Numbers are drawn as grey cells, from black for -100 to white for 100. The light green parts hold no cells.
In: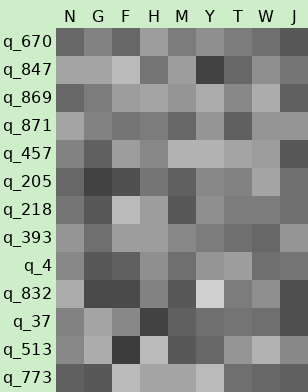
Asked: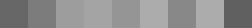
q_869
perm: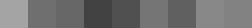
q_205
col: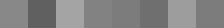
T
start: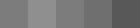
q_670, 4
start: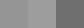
q_4, 5

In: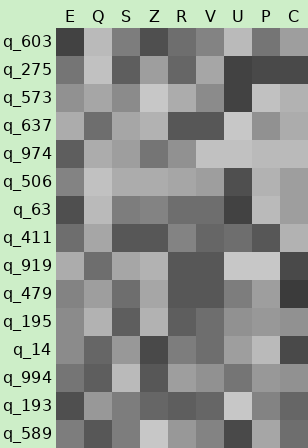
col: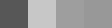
P
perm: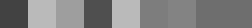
q_63
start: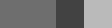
q_63, 4
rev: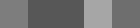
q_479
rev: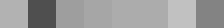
q_506

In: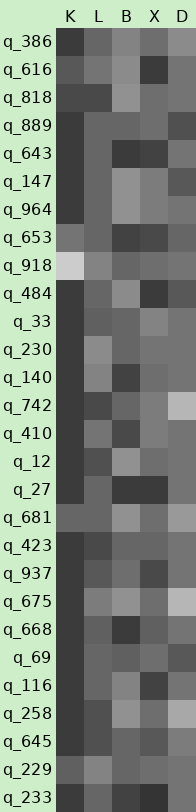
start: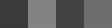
q_140, 0
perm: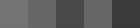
q_423
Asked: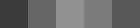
q_147

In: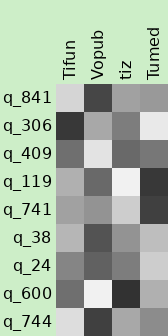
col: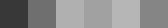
Tifun
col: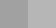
Tifun
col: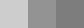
tiz
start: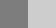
q_24, 2
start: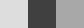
q_744, 0

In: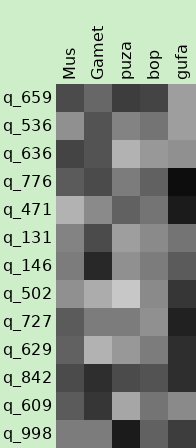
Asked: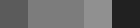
q_727
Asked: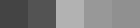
q_636
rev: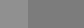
q_727
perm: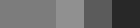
q_146
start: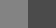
q_131, 0
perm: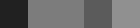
q_727

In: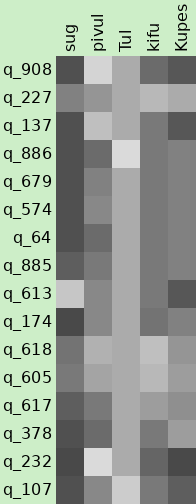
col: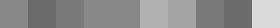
pivul
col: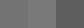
sug

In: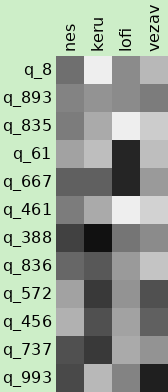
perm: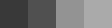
q_737
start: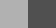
q_456, 0

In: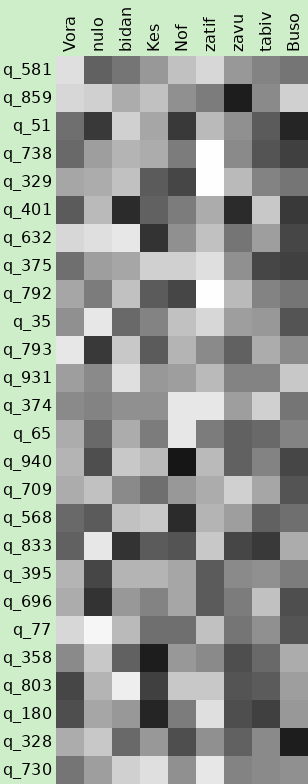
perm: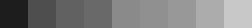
q_328
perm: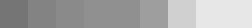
q_374

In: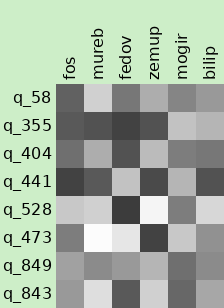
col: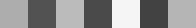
zemup
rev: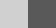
q_843
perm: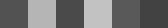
q_441

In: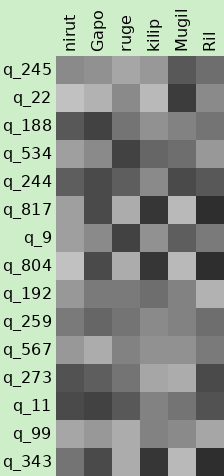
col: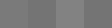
ruge
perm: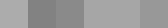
q_99
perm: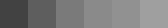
q_9
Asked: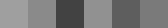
q_9
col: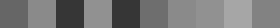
kilip
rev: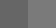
q_259
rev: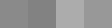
q_99

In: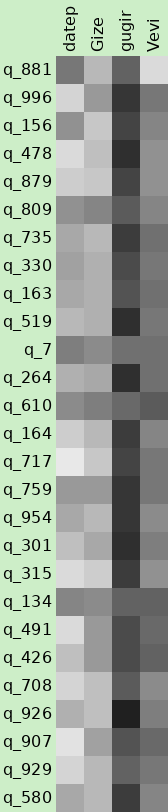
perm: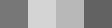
q_929
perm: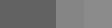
q_134

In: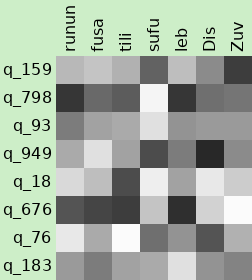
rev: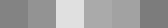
q_183
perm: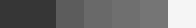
q_798

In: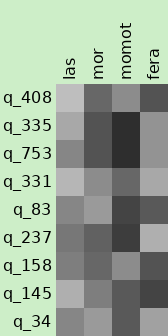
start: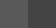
q_145, 2
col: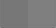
las
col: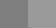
mor
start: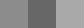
q_331, 1
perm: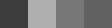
q_237

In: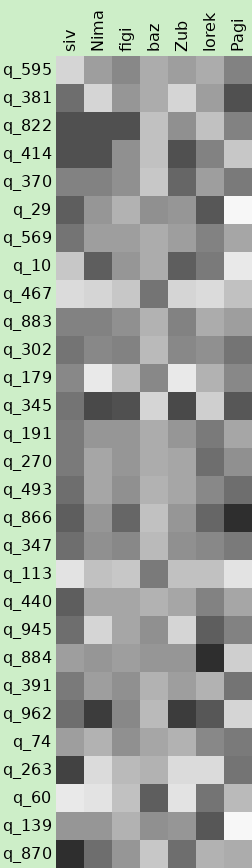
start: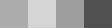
q_381, 3
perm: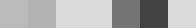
q_263
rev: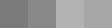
q_74
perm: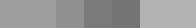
q_391
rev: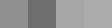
q_270
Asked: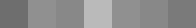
q_347
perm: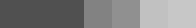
q_414

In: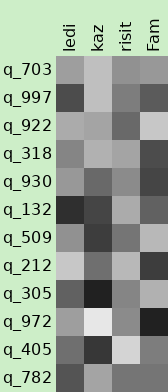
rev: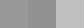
q_703
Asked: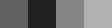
q_305

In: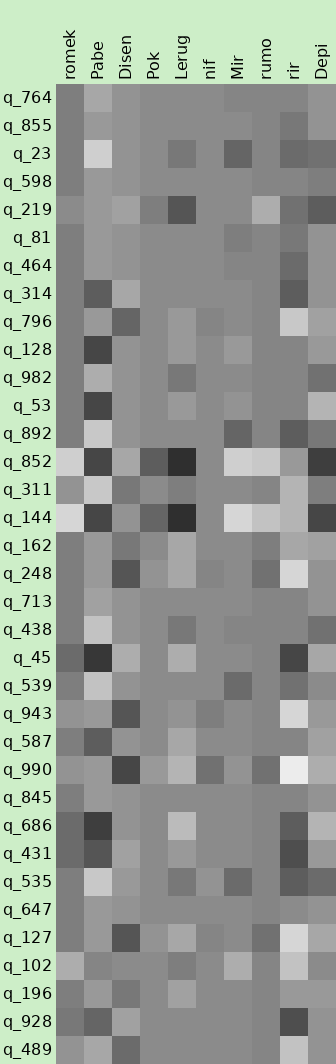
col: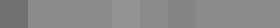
nif
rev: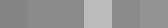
q_686

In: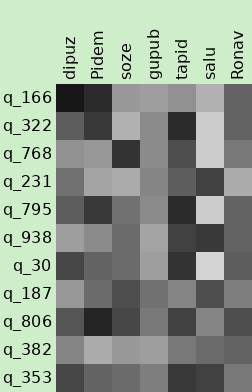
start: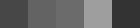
q_30, 0
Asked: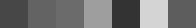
q_30

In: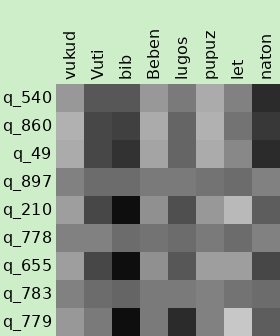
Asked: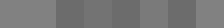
q_778
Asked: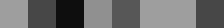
q_655
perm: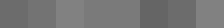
q_783
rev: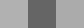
q_860
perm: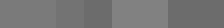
q_897
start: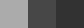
q_49, 0

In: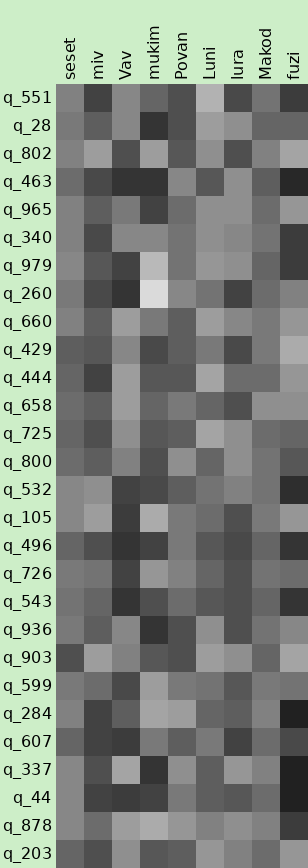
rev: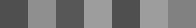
q_802
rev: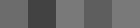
q_607
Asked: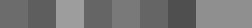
q_658

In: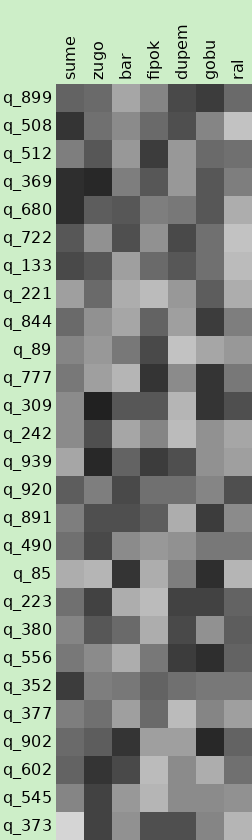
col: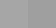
ral
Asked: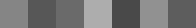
q_380
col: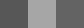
bar
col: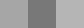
bar

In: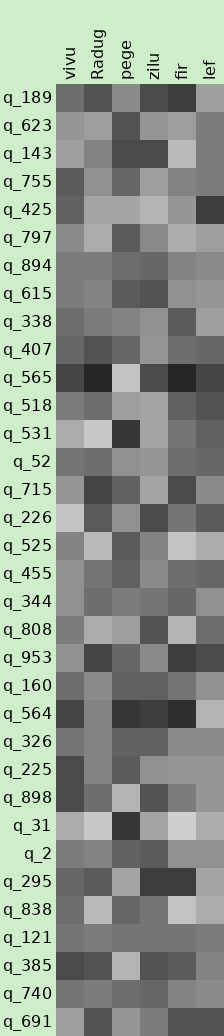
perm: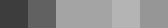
q_425
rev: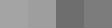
q_518
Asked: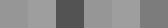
q_623
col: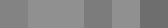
vivu
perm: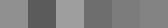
q_338

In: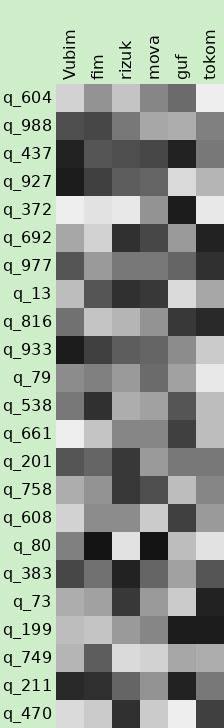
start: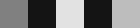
q_80, 0
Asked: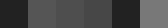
q_437
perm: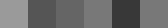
q_201
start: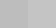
q_199, 0
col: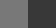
mova
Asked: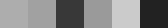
q_73
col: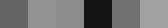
fim

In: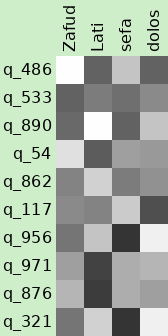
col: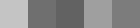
sefa
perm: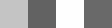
q_890
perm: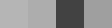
q_971
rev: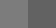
q_533

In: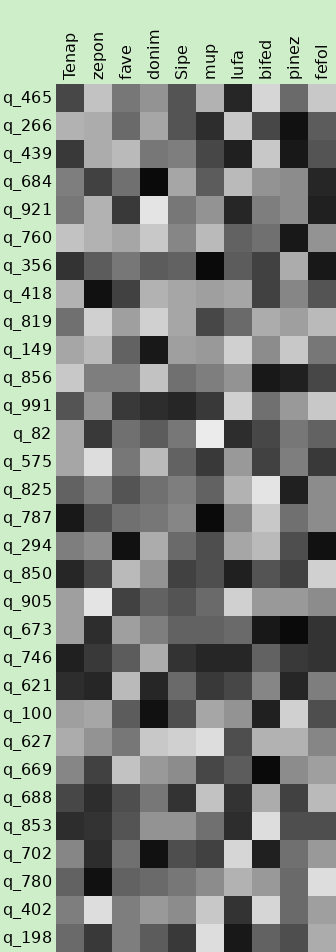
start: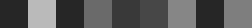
q_621, 1
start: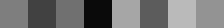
q_684, 0

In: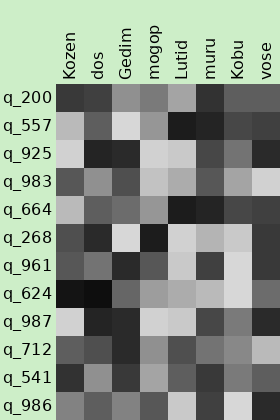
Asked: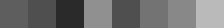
q_712
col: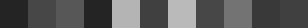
muru
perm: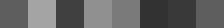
q_200
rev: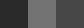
q_925

